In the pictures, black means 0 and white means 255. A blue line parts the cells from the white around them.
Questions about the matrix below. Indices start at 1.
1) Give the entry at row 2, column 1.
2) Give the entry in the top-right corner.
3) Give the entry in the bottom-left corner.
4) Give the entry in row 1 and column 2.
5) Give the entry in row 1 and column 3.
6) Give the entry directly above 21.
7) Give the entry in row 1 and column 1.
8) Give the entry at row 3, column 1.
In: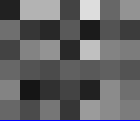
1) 111
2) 147
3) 103
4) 179
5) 179
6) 83
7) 33
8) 67

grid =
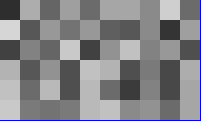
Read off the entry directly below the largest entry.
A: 65
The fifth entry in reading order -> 107
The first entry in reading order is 46
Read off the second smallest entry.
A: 52
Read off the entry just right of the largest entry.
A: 87
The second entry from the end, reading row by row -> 107
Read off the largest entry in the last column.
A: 173
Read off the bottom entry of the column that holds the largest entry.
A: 201
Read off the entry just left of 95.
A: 152
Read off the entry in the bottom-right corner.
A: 166
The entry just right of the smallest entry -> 173
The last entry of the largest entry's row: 159
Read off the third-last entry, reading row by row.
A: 146
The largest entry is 214
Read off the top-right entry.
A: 107
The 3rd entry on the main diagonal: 101

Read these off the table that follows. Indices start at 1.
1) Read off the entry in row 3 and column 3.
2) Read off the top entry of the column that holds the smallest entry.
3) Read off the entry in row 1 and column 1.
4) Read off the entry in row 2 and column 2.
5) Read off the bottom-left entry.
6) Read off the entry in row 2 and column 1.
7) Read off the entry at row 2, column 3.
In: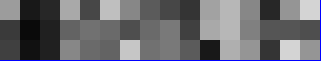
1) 32
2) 24
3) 156
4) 10
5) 64
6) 58
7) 32

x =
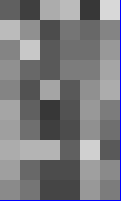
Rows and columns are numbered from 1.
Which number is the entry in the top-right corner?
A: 216
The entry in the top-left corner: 96
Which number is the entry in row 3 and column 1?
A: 132
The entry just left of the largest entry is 55
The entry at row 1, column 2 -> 63
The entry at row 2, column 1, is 187
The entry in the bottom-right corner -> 124
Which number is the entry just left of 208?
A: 96
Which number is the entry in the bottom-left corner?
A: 138
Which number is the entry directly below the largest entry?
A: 132

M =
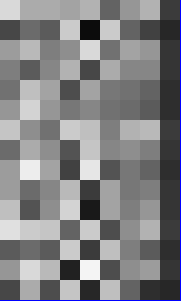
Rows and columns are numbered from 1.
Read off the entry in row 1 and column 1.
217
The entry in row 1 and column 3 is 171
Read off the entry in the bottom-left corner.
71
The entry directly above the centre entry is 191
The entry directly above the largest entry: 59
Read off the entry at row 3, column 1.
156
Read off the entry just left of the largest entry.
33
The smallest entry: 12
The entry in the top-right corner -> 59
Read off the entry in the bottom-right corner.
39
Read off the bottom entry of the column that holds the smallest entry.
39
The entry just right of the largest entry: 77
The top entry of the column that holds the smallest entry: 178
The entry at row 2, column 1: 71
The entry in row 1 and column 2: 171
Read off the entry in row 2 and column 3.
91
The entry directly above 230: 197
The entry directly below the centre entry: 230

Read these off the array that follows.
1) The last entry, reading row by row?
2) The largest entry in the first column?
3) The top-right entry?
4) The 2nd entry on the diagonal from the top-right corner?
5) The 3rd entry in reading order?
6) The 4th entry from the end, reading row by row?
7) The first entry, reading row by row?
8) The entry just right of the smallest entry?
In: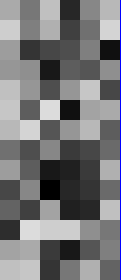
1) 99
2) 206
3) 184
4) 112
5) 192
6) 52
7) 170
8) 39
